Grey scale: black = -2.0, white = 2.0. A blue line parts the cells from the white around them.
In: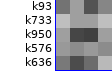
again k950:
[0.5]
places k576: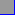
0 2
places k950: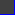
2

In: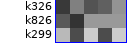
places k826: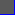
0
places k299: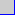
2 4
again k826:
[0.4]
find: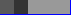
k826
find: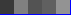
k326

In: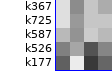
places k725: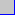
2 3
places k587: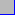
0 3

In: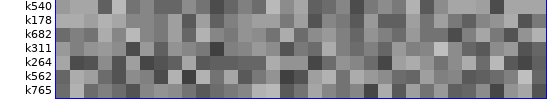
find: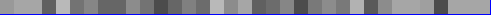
k540
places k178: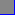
5 6 19 30
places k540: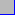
4 15
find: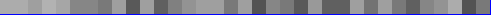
k178
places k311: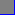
1 12 20 22 25

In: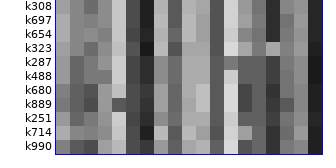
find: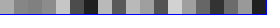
k714
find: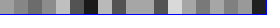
k323
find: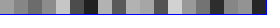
k308
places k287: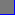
2 12 16
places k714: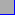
0

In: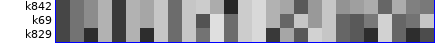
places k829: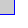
13
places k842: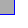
11 22 24
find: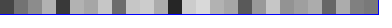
k842
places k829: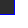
2 6 22 25
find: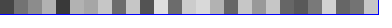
k69
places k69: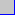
7 9 17 19 26

